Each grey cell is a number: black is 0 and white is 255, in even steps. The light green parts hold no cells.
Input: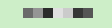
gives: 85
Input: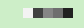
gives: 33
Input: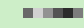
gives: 124
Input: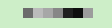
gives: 156
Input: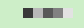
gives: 226
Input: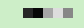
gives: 135
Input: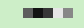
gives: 135
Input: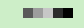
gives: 2
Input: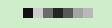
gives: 185
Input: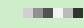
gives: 50
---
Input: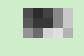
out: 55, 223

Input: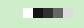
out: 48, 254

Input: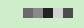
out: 34, 209

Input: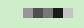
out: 119, 196

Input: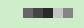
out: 41, 196

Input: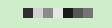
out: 230, 230
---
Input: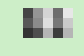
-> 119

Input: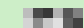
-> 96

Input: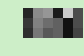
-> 17

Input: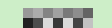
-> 68

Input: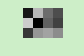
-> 97

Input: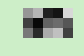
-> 108

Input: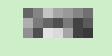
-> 67
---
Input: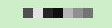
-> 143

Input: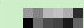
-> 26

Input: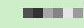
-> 229

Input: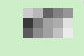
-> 193

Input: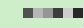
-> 205

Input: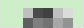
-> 168

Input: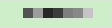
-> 136

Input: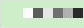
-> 177

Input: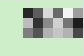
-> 178

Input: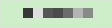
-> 180
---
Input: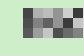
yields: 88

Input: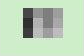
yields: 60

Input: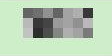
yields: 194

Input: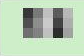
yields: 112

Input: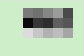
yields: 219

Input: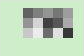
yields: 200
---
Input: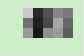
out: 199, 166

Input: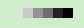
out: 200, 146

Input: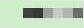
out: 199, 179

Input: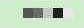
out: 230, 197

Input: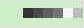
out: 245, 188

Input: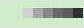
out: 209, 166

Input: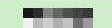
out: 239, 206

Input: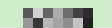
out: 208, 196
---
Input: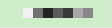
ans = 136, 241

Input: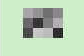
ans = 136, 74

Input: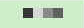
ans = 96, 54

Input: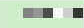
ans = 53, 130

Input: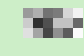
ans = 242, 224

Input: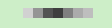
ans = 190, 209
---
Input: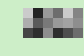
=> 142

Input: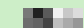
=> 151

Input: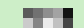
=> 69

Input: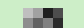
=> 43

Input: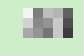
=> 78

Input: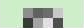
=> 78
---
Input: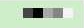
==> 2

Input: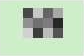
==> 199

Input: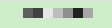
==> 65

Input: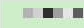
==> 208

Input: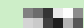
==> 108

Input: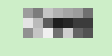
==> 124

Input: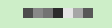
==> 136

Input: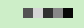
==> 213

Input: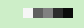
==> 96

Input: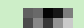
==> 105
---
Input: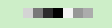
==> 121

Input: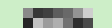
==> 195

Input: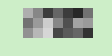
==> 183

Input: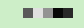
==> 224

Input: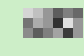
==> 93

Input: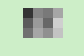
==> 166
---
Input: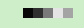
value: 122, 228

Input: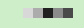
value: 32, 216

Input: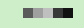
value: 191, 191

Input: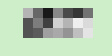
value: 209, 238

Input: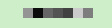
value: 83, 203

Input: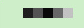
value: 10, 194
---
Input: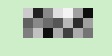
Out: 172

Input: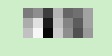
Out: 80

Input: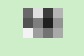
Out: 115

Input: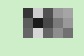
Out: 142

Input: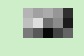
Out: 67

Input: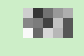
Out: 183

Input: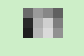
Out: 218
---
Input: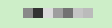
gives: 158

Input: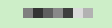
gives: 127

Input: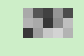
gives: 158

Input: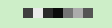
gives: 84

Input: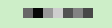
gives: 103

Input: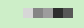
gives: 133
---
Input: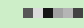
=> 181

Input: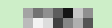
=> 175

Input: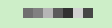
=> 209

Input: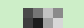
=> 162

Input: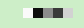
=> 57

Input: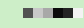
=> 35

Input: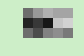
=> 142

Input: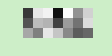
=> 92

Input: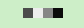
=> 134
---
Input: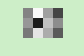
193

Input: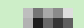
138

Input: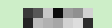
144

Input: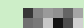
100

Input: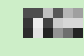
215

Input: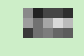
217
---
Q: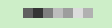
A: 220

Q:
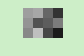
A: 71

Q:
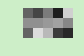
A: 60

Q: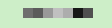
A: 23

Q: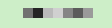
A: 91

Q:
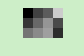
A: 159

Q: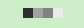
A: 130

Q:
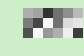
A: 238

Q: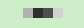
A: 78

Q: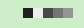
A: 117
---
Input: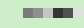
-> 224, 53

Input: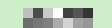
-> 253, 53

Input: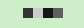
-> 203, 22

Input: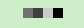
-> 202, 4

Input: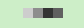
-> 205, 52

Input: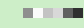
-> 250, 47

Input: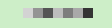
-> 211, 52
